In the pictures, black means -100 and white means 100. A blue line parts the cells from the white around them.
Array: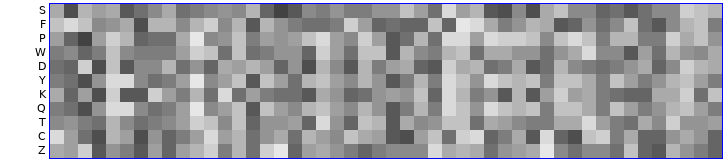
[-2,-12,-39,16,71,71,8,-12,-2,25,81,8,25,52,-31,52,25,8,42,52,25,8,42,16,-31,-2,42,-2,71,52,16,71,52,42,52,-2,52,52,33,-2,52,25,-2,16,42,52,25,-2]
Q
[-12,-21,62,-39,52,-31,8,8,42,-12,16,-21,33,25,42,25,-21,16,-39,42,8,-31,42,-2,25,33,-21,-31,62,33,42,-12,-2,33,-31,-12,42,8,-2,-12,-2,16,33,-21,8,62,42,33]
D
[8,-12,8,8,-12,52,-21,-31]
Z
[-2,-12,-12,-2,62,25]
F
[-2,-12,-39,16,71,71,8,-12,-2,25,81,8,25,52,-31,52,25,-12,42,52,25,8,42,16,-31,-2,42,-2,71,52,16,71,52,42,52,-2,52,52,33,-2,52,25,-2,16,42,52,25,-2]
Y

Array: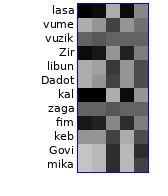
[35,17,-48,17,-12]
vume
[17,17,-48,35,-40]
keb
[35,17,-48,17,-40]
Dadot
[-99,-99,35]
kal

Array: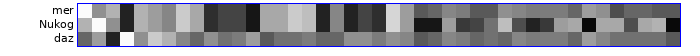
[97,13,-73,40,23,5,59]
Nukog
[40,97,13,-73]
Nukog
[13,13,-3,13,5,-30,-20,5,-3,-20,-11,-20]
daz
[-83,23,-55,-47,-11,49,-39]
Nukog
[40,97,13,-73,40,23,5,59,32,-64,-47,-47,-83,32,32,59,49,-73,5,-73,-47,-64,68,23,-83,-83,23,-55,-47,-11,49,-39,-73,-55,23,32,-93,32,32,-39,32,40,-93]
Nukog
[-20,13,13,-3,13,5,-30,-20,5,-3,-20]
daz

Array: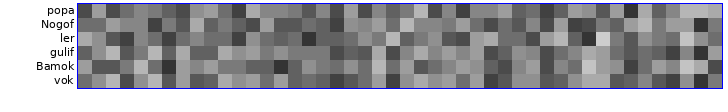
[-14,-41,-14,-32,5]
Nogof
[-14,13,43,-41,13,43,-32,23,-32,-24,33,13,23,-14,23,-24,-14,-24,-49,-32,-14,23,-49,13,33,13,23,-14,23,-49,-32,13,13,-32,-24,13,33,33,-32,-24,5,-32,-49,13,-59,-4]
vok
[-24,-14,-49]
popa
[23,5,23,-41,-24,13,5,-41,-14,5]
gulif
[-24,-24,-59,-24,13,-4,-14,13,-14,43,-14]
Bamok
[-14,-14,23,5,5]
Nogof
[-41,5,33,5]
gulif

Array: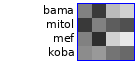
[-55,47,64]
bama
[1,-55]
bama
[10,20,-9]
koba

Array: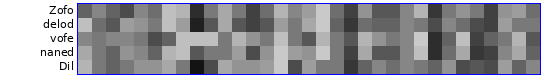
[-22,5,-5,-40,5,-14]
delod
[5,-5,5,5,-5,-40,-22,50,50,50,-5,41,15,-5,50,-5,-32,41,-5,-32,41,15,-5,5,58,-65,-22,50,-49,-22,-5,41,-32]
vofe
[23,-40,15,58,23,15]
naned
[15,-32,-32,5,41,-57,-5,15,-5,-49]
Zofo

